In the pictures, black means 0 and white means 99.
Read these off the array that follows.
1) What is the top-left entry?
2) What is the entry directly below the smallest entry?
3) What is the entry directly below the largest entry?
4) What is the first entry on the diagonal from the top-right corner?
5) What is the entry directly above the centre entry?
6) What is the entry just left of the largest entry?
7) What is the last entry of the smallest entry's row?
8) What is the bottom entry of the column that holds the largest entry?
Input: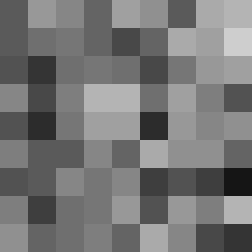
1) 35
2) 70
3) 62
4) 70
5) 70
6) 62
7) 8
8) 20

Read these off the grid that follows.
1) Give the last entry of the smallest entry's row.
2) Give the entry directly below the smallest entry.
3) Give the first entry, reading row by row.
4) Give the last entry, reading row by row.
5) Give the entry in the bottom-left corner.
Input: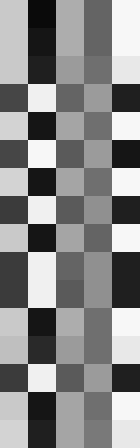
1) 96
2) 8
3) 78
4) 90
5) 82

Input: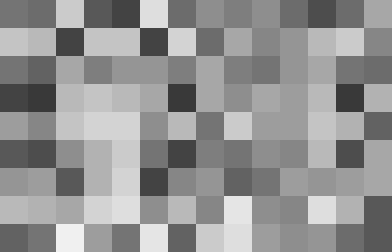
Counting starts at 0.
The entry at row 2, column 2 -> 65
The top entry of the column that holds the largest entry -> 79
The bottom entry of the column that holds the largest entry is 93
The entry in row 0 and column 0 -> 45
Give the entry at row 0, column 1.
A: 42
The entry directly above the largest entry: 65
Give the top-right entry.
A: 65
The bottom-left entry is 38
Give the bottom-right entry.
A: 34
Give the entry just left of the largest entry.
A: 45
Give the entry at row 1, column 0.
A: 76
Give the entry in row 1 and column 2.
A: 26

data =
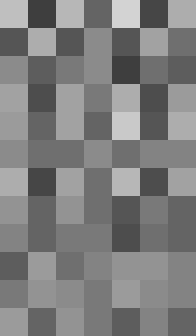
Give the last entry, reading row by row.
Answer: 39
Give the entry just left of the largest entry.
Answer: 39
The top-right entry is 67
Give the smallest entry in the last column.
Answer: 36
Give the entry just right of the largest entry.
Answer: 27
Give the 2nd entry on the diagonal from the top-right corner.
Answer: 63
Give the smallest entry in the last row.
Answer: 36
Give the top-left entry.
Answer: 74
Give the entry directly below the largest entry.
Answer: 33
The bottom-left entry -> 60
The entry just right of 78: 33
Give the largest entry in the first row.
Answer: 82
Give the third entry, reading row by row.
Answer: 71
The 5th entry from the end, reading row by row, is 57
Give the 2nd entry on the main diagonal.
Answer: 67
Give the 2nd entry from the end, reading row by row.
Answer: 51
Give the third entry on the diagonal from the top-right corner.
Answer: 24
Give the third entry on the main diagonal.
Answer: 47

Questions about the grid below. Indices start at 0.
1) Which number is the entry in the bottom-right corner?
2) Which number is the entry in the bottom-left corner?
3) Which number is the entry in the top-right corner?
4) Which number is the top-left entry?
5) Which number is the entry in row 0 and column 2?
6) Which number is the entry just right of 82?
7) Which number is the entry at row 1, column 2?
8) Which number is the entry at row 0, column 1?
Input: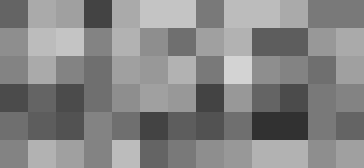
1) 62
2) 51
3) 47
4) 39
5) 62
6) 55
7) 76
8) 66

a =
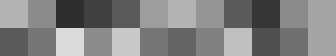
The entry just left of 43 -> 31
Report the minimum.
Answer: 18
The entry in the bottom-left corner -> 35
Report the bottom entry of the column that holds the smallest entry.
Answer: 85
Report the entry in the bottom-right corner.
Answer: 64
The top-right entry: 64
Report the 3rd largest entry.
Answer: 74

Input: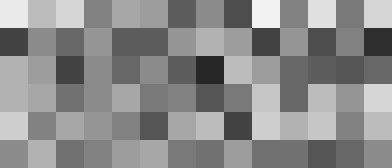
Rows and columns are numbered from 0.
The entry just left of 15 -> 36
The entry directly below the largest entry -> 26
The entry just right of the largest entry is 50
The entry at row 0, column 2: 83
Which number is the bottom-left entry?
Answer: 54
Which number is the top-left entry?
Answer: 91
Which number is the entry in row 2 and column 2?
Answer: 26
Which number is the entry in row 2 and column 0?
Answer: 69
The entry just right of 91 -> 73
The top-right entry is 83
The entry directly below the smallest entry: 33
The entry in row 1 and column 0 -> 26
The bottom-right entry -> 54
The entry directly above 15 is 69
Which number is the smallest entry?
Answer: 15
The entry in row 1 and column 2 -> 40
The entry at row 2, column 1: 61
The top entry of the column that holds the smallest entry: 54
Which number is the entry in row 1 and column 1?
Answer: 54

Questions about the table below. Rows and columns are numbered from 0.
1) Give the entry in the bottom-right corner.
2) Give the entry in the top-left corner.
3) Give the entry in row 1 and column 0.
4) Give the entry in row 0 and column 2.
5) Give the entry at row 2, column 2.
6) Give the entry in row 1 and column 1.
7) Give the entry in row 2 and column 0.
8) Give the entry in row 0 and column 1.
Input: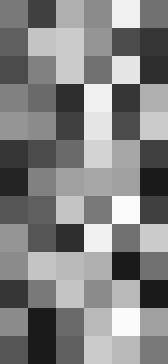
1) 47
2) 47
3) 37
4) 68
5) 79
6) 76
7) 29
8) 25

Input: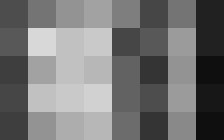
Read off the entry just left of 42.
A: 71
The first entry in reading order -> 30
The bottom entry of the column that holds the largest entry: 57
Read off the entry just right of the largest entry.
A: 75
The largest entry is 84
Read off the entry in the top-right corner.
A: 13
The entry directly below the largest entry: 63
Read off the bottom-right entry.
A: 6
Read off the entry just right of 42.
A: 20
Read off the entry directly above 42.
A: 38
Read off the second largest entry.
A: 81

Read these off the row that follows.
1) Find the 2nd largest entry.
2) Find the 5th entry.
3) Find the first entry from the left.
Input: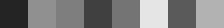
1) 69
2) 45
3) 14

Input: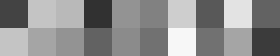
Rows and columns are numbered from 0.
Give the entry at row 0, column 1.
76
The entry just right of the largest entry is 44
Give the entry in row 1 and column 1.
64
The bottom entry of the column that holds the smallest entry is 38
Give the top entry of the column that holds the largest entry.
80
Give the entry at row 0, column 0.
26

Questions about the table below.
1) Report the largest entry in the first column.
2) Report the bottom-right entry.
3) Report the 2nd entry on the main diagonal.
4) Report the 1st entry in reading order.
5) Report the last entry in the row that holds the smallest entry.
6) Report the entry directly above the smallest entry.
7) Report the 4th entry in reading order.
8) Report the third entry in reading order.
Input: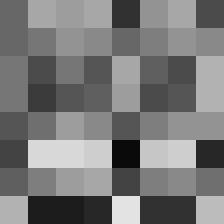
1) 69
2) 73
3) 46
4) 40
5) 15
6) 33
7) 65
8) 61

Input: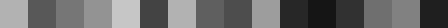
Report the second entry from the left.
34
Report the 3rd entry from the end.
43
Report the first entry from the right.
12
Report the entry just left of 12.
50
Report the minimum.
8

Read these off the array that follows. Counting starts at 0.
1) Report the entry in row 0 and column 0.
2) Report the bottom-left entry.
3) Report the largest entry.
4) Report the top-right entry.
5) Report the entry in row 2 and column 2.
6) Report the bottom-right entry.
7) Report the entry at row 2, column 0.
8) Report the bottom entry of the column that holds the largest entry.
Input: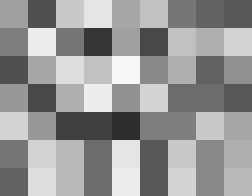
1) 62
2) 38
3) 96
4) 34
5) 86
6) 72
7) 31
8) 92
